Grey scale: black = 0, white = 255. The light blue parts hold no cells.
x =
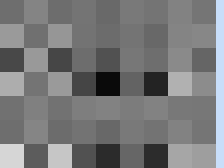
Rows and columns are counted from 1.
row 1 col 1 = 110
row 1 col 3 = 109
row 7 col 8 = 166
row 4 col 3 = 154
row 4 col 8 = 177
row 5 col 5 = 130
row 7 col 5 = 43
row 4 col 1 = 173
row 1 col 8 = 130
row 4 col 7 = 35
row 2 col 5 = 108
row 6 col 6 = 121
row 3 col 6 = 119
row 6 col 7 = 115
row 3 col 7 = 110
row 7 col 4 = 81
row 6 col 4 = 115
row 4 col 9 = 140
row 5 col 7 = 130
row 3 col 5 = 81
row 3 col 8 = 138

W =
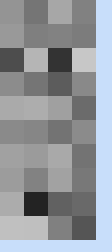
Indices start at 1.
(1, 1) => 148
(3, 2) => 181
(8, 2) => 130
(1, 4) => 129
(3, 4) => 199
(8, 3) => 162
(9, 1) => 172
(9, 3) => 97
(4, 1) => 140
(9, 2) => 35
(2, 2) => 127

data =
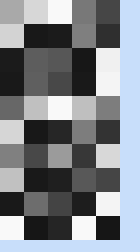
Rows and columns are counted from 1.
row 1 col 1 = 169
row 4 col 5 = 244
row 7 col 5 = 216
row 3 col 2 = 93
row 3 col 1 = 27
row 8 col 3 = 31
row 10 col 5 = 22
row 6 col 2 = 24
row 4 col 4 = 25
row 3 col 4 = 23
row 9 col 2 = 109
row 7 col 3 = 155
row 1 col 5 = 70
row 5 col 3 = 249
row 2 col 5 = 47

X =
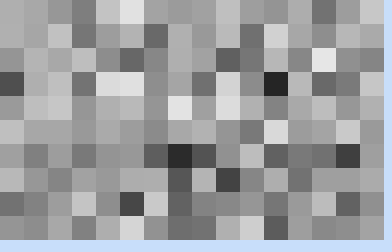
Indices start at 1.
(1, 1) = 175
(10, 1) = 149
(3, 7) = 135
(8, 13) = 114
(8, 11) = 134
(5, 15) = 151
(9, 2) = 130
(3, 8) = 175
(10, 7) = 146
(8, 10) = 67
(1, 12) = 148
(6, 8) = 168
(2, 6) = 179
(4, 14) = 105
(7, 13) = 121
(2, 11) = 112
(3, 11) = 118
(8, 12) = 174
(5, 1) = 154
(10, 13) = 158
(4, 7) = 142
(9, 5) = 142
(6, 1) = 191
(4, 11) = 140
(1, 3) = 151
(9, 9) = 131
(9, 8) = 98
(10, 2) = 141
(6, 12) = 217
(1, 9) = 161
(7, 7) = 94
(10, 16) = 163
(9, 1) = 114
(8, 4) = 162
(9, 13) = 154
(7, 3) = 157
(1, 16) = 199

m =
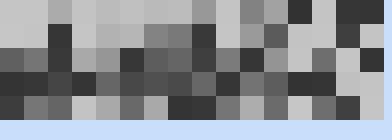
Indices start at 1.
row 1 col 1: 197
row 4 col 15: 192
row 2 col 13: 195
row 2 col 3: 54
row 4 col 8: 74
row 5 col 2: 118
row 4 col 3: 69
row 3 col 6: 55
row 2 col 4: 197
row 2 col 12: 91
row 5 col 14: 110
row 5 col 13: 198
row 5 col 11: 173
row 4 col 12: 93
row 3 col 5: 150
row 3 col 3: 57
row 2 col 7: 131
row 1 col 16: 53
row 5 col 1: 61
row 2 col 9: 57
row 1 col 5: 187
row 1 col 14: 196
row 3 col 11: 54
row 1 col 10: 196

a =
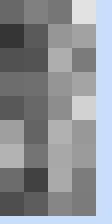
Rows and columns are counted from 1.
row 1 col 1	104
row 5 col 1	88
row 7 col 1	179
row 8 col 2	65
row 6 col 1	159
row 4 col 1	109
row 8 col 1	108
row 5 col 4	210
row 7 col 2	116
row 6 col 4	152
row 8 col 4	124
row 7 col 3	168
